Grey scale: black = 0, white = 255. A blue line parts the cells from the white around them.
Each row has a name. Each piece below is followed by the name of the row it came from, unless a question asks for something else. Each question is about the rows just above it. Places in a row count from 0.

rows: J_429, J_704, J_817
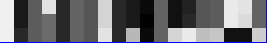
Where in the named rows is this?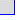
J_704, 17
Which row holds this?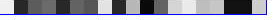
J_817
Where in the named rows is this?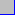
J_817, 14
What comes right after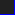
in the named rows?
[85]
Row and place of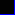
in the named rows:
J_704, 10

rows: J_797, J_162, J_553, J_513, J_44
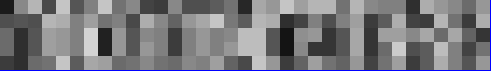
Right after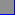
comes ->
[151]
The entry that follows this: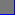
[92]

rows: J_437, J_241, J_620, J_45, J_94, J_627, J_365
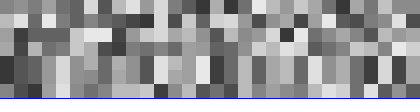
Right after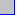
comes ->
[139]
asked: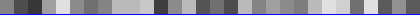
J_365
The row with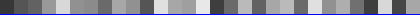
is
J_627
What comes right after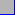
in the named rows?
[112]
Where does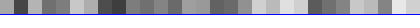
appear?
J_45
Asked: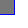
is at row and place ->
J_437, 26

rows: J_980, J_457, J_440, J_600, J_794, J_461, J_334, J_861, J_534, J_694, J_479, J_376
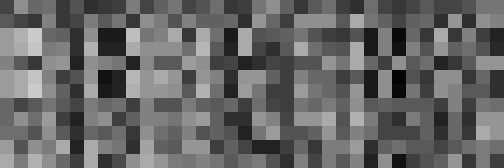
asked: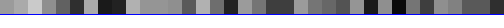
J_334
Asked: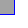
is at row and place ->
J_479, 10
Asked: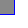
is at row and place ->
J_794, 10
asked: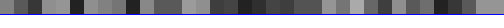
J_794
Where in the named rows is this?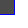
J_376, 8
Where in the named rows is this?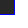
J_600, 35

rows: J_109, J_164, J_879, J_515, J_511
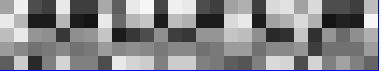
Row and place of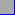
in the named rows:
J_109, 7
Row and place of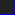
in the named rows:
J_164, 24
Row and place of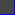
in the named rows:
J_109, 11
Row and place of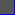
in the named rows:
J_511, 17
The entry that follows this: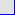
[162]

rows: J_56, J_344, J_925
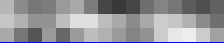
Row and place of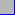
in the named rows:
J_56, 0
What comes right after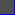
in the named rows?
[97]

